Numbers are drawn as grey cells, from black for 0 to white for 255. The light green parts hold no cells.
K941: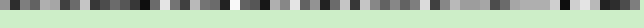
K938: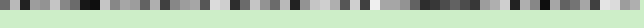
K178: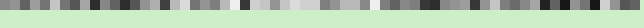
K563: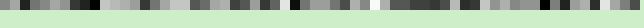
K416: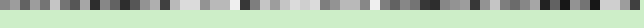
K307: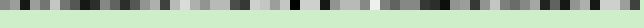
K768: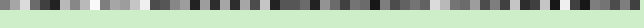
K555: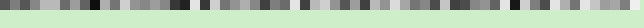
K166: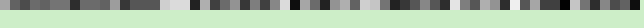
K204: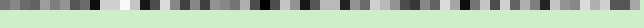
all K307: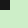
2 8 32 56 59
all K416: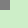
25 32 38 50
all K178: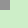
1 14 20 27 33 45 48 57 61

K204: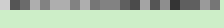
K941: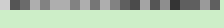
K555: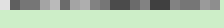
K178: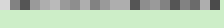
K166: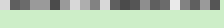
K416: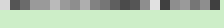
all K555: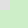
0
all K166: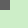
1 11 15 19
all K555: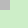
5
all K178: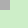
4 8 11 12 20
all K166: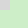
0 7 10
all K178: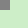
1 9 16 18

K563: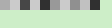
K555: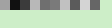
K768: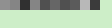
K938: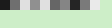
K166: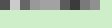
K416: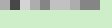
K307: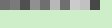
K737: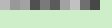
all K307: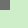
0 4 6
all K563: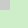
1 3 6

